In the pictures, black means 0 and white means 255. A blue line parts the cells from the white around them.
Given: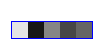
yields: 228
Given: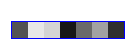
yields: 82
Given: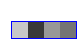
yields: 200
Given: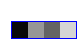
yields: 8
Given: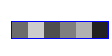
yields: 108
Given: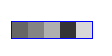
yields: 102
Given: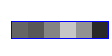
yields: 101
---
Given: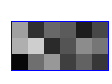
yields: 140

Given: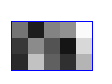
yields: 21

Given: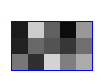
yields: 55

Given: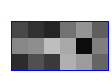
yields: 12

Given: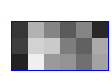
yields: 97

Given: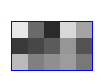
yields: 150

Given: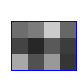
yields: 89
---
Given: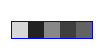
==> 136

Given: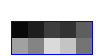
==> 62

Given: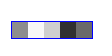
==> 207

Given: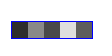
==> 73

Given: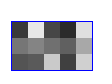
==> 70

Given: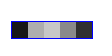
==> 199

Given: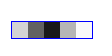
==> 25

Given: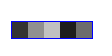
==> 193

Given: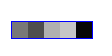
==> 176
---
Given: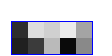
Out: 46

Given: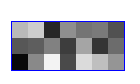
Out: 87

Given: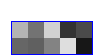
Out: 180

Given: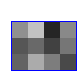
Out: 86

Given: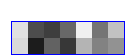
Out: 225

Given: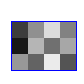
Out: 24
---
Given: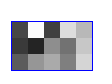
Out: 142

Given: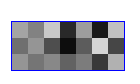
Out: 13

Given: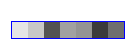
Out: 161

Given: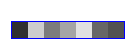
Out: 165

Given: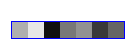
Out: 120

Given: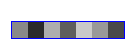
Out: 94

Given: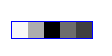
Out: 0

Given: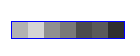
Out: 121

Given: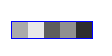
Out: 94
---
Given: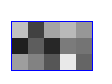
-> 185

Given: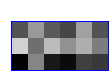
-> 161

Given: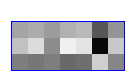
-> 86

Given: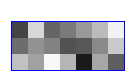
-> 187

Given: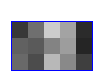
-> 163

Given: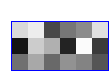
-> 139

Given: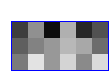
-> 39
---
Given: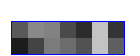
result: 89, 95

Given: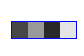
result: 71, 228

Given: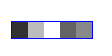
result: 50, 137

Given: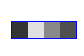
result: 52, 79

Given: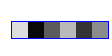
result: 221, 140

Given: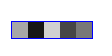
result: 167, 120

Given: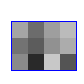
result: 165, 84

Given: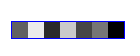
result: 97, 1
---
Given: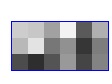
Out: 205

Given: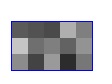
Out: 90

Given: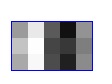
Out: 155

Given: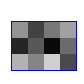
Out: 147

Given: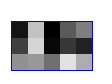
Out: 20

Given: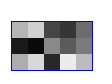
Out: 181

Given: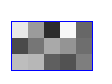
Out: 232

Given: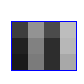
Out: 61
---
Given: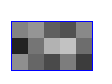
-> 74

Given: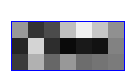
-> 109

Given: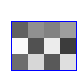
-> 215

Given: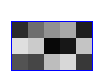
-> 189

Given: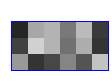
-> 133

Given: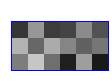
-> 31

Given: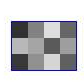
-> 144
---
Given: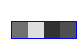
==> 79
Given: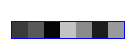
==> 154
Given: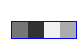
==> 172
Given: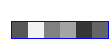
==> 101
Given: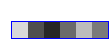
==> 122
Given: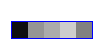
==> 129
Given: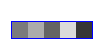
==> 54
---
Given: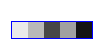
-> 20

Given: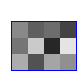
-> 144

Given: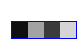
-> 213

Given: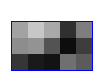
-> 91

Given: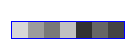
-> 68

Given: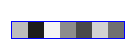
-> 112
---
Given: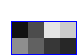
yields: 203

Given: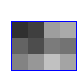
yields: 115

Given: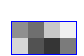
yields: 240

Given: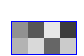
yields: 60

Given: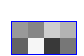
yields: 179

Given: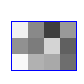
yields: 96

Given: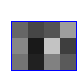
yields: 62

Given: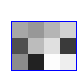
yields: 58

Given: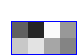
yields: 152
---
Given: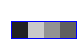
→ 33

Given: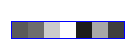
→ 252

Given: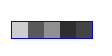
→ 89

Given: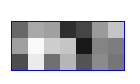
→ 182

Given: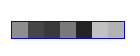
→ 121

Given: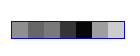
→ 53
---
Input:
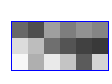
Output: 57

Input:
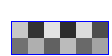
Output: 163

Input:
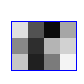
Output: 210

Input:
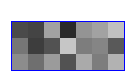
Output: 89

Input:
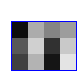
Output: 201

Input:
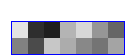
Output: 164

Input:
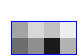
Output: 178

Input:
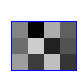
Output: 82

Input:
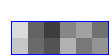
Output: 148
